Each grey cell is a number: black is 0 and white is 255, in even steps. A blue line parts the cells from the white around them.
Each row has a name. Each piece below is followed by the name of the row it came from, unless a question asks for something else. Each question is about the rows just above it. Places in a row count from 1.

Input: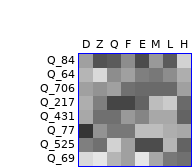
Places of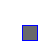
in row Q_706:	5 6 7
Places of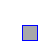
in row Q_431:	1 6 7
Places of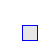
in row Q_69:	2 5
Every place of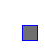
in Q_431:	2 3
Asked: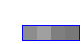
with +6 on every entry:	[147 166 133 126]

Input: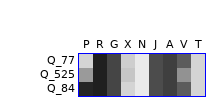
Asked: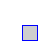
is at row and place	Q_77, 4
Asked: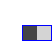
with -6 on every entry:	[ 63 206]
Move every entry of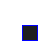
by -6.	[25]

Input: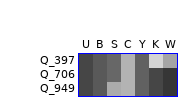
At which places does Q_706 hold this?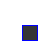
7
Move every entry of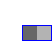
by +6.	[109 185]
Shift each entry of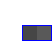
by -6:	[64 83]
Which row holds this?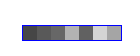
Q_397

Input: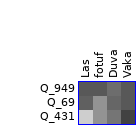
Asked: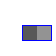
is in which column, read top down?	fotuf
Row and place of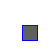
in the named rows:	Q_69, 1
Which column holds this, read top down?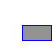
fotuf
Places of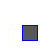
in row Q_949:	1 2 4

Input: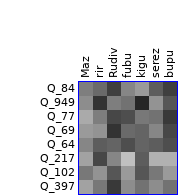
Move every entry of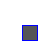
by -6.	[80]
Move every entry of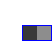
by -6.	[ 51 135]
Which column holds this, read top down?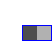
bupu
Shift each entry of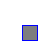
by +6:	[132]
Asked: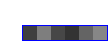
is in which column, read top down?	Rudiv
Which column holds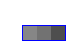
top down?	fubu
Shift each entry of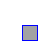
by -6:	[156]

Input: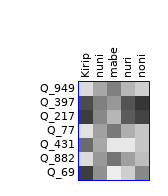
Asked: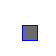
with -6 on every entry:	[101]
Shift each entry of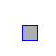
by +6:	[180]

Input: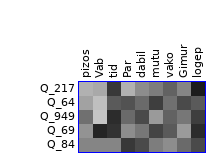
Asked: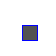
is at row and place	Q_64, 4
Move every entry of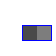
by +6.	[ 80 131]
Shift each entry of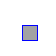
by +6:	[168]
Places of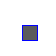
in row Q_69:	7
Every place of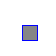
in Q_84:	1 2 3
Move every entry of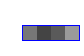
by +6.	[125  74  96 160]

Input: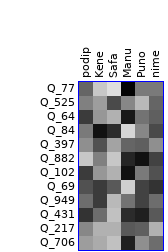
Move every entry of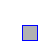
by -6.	[171]
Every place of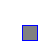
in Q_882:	2
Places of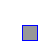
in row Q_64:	2
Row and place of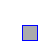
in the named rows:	Q_706, 2
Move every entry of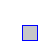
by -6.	[193]

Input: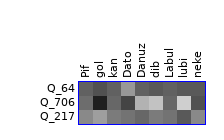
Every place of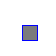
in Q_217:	3 6
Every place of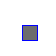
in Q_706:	1
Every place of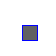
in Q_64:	1 3 5 7
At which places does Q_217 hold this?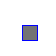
4 7
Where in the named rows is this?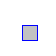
Q_706, 6
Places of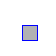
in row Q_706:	5
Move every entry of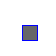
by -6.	[97]

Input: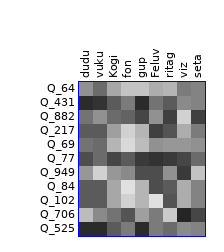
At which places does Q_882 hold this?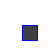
7 9
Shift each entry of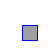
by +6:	[165]
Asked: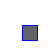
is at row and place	Q_882, 4
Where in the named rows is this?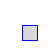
Q_69, 4
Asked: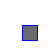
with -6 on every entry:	[101]

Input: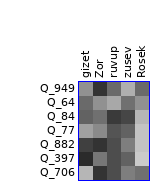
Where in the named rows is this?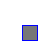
Q_397, 2
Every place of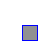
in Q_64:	2 5
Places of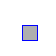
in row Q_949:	4

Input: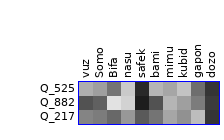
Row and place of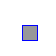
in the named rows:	Q_217, 4
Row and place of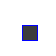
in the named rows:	Q_882, 10

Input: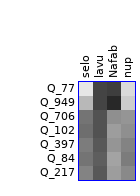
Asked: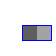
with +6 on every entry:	[100 169]
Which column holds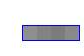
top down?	nup
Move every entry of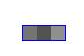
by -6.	[110  76 137]

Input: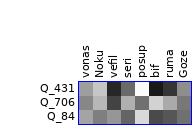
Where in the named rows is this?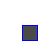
Q_84, 6
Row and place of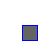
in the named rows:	Q_84, 4
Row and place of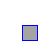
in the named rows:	Q_84, 1

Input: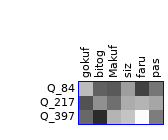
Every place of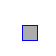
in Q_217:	4
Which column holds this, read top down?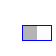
faru

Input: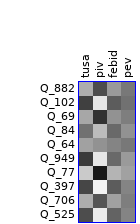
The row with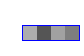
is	Q_706
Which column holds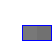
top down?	pev

